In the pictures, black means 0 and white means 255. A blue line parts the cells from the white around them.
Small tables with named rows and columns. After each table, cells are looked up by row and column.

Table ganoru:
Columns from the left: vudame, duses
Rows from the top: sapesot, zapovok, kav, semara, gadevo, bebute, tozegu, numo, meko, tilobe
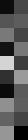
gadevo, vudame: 212
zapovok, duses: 93
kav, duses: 69
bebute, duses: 155
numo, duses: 95
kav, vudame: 121
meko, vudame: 99
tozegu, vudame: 11
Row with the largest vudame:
gadevo

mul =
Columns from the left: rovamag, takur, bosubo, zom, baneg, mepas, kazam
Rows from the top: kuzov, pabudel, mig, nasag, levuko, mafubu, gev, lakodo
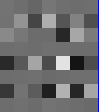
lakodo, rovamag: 109
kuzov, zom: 118
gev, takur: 115
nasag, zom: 112
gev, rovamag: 55
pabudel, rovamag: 114
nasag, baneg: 111
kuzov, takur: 110
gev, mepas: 38
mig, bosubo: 108
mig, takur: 119

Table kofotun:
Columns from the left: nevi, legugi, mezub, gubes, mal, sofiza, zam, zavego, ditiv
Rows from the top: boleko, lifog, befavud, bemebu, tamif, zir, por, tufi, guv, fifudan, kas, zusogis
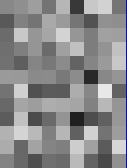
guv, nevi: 92
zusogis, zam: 99
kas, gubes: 132
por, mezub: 80
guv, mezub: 75
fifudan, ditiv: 157
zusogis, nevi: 131
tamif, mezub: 133
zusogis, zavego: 72
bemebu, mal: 160
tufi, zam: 129
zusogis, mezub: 78
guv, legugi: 193
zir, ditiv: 149
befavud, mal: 211
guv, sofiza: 32
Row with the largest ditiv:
kas

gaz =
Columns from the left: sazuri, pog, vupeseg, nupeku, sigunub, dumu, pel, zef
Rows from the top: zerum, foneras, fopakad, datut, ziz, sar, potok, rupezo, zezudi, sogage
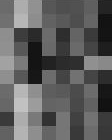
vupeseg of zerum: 145
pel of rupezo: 98
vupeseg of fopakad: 42
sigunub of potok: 90
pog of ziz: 122
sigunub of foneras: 89
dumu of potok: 76
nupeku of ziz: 34
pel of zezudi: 115
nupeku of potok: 94
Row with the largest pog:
rupezo

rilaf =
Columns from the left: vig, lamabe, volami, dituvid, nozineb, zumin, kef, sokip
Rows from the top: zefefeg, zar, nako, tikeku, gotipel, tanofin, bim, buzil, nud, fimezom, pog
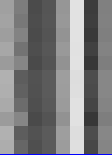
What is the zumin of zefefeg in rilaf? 226
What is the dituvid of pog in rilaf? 90
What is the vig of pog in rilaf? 173
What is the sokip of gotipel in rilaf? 126
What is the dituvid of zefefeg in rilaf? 85
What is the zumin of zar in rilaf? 226
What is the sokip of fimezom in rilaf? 135

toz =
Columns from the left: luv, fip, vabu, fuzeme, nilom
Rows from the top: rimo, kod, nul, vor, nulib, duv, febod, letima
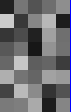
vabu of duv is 101
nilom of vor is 113
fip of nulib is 198
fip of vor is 115
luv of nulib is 103
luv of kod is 203
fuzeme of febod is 51
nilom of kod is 29
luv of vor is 88

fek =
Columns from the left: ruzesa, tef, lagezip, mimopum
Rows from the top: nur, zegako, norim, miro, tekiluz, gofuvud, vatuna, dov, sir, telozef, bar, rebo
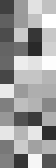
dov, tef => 190
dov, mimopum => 135
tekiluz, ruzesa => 103
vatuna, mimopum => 173
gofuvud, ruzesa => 70
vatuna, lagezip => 174
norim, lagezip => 54
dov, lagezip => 179
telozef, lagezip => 231
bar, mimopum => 180

